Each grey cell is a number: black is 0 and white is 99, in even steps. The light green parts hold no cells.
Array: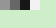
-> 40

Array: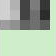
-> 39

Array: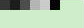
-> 70

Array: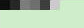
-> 43

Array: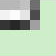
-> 15

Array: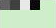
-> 25

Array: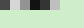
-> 7
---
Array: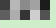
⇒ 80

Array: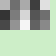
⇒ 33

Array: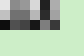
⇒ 17

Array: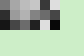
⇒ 42

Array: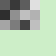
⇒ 74

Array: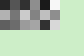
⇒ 74

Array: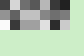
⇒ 43
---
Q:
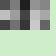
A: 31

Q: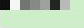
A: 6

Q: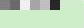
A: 50

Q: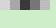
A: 83

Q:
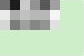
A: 44

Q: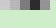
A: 79
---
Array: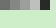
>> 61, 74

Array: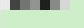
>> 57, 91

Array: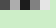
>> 11, 89

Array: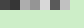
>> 58, 84

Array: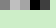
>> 64, 74

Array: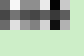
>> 27, 96

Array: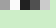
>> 13, 97
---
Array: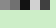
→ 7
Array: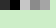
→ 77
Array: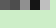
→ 56
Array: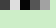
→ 2
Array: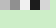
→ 93
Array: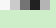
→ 45
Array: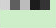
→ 73
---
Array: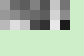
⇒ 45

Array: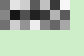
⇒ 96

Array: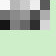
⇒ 35

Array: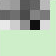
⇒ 72

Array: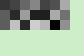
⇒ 66

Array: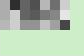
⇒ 80

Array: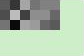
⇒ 50
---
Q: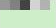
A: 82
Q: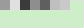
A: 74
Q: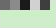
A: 81
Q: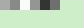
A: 20
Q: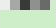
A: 56
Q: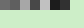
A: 11
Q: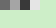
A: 22
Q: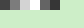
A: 39
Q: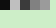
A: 50
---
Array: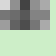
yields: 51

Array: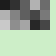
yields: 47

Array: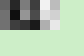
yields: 81

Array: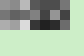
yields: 26

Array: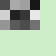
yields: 90

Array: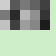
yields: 20
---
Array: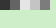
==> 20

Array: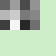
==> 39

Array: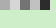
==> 67

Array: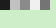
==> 11

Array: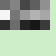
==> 42

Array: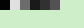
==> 1

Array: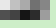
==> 90

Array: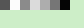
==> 33

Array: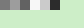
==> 47

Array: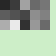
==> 15
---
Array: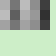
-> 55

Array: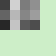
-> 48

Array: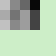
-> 40

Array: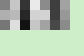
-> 24

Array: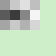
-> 87

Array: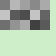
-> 53

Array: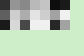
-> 5

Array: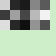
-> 52

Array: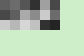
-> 62

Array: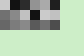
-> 66
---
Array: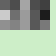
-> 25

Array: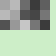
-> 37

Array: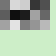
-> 31

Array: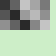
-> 47

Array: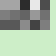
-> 30

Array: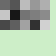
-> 68

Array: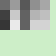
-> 65
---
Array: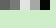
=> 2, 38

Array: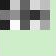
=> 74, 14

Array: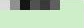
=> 37, 85

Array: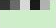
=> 69, 20

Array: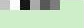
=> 48, 76

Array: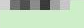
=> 77, 81
